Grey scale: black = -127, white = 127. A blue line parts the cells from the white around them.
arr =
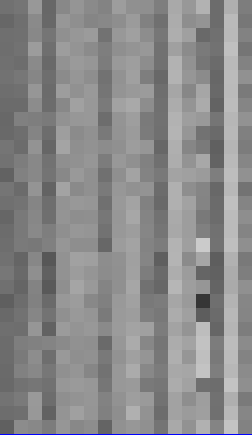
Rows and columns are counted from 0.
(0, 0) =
-14
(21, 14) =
-73
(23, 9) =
35
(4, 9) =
30
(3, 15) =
-13
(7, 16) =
60
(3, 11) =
-14
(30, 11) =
-11
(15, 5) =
14
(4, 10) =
13
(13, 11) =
-19
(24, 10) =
7
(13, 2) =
20
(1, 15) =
-19
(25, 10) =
21
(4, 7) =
-3
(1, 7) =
8
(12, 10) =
3
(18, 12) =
52
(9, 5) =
11
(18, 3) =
-40
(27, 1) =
-13
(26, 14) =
67
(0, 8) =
29
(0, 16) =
47
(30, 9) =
23
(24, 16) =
60
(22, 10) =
-1
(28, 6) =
22
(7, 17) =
5
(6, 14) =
38
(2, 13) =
32
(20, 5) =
37
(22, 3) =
-12
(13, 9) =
17
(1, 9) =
27
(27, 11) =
-9
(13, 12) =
48
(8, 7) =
-18
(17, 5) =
14

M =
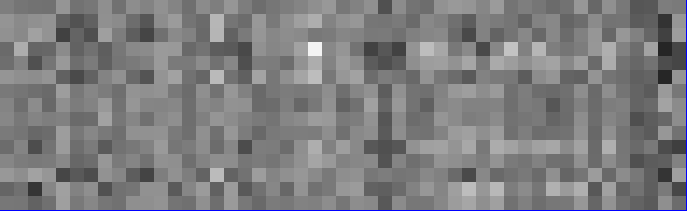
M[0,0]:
-1
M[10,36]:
34
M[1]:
[20, 10, 16, 19, -29, -45, -30, 16, 11, -18, -41, 13, 27, -11, -20, 54, -10, -19, 24, -6, 15, 31, 46, 3, 17, 23, -9, -10, -5, -21, 8, 1, -15, -34, 2, -4, -10, -27, 2, 8, -26, -18, 11, -12, -11, -36, -32, -76, 22]
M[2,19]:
7
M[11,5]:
-24
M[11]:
[6, -3, -6, -4, 8, -24, -18, 23, -5, 5, -13, 17, 15, -16, 3, 14, 13, -9, -4, -10, 2, 17, 37, 25, 2, 7, 10, -44, 4, -16, -7, 19, 15, 7, -2, 19, -5, -10, 2, -15, -16, 16, -20, 12, -8, -47, -35, -32, 2]
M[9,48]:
-13
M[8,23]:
25
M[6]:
[-6, -10, -16, -21, 29, -7, 6, -3, -16, 19, 16, 19, -6, -19, 15, -13, 23, 1, -22, -8, -3, -6, -3, 14, -16, 6, 17, -34, 17, -12, -15, 3, 24, 30, 13, 26, -15, -2, -18, -21, -15, 14, -21, 14, -11, -27, -36, 26, -8]
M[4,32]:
18
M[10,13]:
-3
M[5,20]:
16
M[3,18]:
17
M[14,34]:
15
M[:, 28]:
[12, -5, -14, -61, -35, -10, 17, 24, 11, 14, -40, 4, -10, -20, 11]
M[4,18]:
-2
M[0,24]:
-8
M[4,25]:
13
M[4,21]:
18
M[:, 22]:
[15, 46, -7, 115, 45, 61, -3, -7, 28, -3, 46, 37, 10, -14, 0]
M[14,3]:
-15
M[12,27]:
-2
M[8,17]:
1
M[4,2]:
-47
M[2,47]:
-62
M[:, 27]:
[-47, -10, -5, -40, -48, -2, -34, -24, -41, -37, -47, -44, -2, -32, -39]
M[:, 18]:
[-18, 24, 22, 17, -2, 35, -22, -21, -5, -23, -2, -4, 29, -14, -22]
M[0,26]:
16
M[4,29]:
15
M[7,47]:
35
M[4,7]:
-31
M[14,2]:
-29
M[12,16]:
-28
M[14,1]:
-9

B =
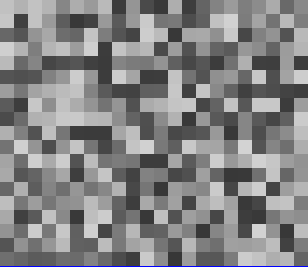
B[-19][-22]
65
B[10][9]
68
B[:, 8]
[-67, -37, -43, 67, 4, 76, -59, 21, 14, 38, -19, -3, -34, 51, -28, -36, -4, -6, -51]
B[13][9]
-55
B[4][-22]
58
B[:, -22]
[65, 70, -24, 79, 58, -43, 29, -36, -52, 48, -12, 36, 41, -24, 62, 41, 19, -43, -16]
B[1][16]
81
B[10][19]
5
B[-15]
[58, -22, 5, -57, -49, -42, -63, -68, 4, -4, -7, 19, -31, -56, -41, -67, -14, 48, -64, -65, 29, -66]
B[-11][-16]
55
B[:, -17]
[45, -71, -25, 28, -42, 76, 66, 44, 73, -67, 68, -44, -65, 22, 18, -70, -31, -30, -20]
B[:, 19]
[43, -12, 19, -27, -65, -48, -50, 72, -57, -9, 5, 70, 68, -59, 63, -8, 19, 61, 46]
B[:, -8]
[-27, -31, 41, 19, -41, -44, 69, -57, 25, -41, 39, -1, 32, 7, 41, 17, -72, -1, -39]
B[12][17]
-70
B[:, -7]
[3, 65, 16, -27, -67, 16, 9, -28, -38, 25, 37, 77, -27, 75, 62, -56, 6, -16, -40]
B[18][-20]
-36
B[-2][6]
-32
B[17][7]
60
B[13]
[-24, 48, -34, 4, -16, 22, -11, 7, 51, -55, -9, -72, 29, 15, 7, 75, -56, 53, 77, -59, 30, 53]
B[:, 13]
[-66, -50, 39, -45, -56, -12, -63, 71, -70, -48, 72, -36, -47, 15, -59, 31, 0, 56, 28]
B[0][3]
52
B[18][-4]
67
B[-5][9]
-66
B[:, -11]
[-70, -10, 59, -53, 19, -66, -30, 51, 11, -4, -6, -66, -3, -72, -5, 63, -29, -10, 13]
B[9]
[48, 0, -45, 63, -9, -67, -68, -68, 38, 62, -49, -4, -55, -48, -41, 25, -71, 6, -50, -9, 12, 62]
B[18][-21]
-25
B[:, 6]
[26, -61, 68, 79, -63, 23, 3, 20, 55, -68, -9, 60, 24, -11, 59, 62, 79, -32, 3]
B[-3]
[19, -18, 76, -7, 71, -31, 79, -58, -4, 55, -32, -29, 26, 0, -72, 6, 27, -55, 83, 19, -71, 61]
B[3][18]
12
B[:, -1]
[9, -1, 57, 52, -66, 77, -65, 29, 75, 62, 45, 18, 20, 53, -3, 14, 61, -3, -27]
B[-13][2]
35
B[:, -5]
[-1, -3, -56, 23, 48, -24, -63, -40, 6, 6, 83, 46, -70, 53, -70, -66, -55, 30, 76]
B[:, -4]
[12, 36, 1, 12, -64, 71, -43, 72, -38, -50, -43, 81, -14, 77, -57, -70, 83, 35, 67]
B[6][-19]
48
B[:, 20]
[-22, 57, -44, 28, 29, 35, -60, -67, -31, 12, -16, 29, -25, 30, 67, 20, -71, -62, 55]

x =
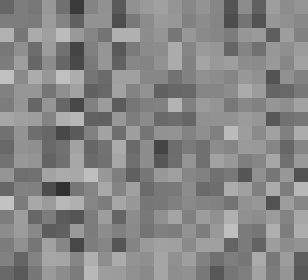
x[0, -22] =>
-25
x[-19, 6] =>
18
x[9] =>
[-14, 19, -17, -24, -55, -37, 1, 35, -17, 30, -10, 18, 19, 3, 15, 0, 58, 29, 11, 33, 0, 44]
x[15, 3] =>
-3
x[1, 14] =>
12
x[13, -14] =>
4
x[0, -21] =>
-2
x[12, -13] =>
-31
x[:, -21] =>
[-2, -2, -8, 15, 30, 10, 22, 21, 31, 19, 18, 24, -16, 2, -3, 29, 27, 16, -27, -38]
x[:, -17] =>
[-68, -30, 25, -59, -54, 46, 34, -55, 55, -37, 34, 39, 40, -9, 48, -42, 26, -56, 6, -3]
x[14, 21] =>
6
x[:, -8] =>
[19, 12, 10, 26, 36, 16, 5, 27, 17, 15, -15, -15, 2, -20, 3, 28, -2, 32, 2, -7]
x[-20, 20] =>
13
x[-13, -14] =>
-35
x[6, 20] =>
-23
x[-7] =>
[-24, 2, 0, -50, -78, -9, 5, 40, 4, 32, -20, -7, -6, 12, -20, -17, 44, 32, 0, 43, -2, 55]
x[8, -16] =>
-29
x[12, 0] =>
20
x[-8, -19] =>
35
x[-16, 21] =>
34
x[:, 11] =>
[32, 26, 21, 12, 18, 7, -30, 1, -22, 18, -58, -40, 24, -7, -7, 16, 0, 33, 37, 37]
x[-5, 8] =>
-26
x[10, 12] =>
-18
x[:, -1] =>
[20, 8, 2, 28, 34, 2, -7, 34, -9, 44, 6, 25, -45, 55, 6, 38, 46, 19, -33, -39]
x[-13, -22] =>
-3
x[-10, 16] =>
5
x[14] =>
[66, -3, 40, 27, 56, 48, 6, -3, 38, 24, -8, -7, 0, 9, 3, 2, -12, 18, 23, -45, 29, 6]
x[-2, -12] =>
15
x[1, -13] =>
-6
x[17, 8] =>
-42
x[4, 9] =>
7
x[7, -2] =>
14
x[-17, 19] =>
24
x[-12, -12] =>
11
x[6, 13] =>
-23
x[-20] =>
[-25, -2, -7, 24, -15, -68, 4, 17, -38, 17, 26, 32, 21, 8, 19, 6, -43, 12, -31, 30, 13, 20]
